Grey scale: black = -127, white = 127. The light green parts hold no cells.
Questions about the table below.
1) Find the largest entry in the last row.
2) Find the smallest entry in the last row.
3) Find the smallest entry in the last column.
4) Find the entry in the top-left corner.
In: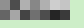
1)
38
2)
-90
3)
-69
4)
16

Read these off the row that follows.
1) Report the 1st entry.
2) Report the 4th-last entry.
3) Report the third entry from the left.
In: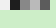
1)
112
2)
-97
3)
8

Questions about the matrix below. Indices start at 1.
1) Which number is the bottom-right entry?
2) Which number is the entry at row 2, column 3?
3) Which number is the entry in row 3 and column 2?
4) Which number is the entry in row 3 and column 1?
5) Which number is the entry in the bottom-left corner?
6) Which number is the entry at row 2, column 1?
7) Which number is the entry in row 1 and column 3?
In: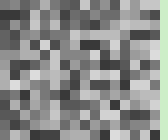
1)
-70
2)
-51
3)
17
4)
-51
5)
-7
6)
-70
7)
-29

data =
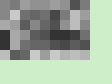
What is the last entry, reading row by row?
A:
51
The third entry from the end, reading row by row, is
51
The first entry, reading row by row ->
7
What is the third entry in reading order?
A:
29
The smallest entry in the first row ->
-46
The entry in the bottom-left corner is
61
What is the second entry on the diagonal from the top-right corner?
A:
61
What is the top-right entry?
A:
-4
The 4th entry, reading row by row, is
17
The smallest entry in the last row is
-35

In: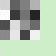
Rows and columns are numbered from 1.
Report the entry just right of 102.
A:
-60
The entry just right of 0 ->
50
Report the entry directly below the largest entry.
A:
-49
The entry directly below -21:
112
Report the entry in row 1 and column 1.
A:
83

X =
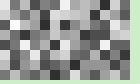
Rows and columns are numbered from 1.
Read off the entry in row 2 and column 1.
82
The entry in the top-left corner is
104
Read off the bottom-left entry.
-8
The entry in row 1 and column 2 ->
-8
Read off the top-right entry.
-17
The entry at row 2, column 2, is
32
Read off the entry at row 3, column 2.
122
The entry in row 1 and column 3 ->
61
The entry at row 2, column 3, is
-17
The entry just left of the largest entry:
-38
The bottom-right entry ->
-8

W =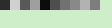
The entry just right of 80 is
-38
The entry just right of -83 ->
80

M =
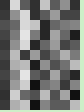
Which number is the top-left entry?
-79
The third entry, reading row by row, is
-36
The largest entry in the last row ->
68
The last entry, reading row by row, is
59
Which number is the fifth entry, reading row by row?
68
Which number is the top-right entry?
-79
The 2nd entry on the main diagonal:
16
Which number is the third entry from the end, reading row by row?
-36
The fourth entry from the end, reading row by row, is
4
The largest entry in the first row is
88
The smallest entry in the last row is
-110
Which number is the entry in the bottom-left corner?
-70
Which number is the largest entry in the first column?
-47

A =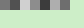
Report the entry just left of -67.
13
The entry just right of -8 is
-46
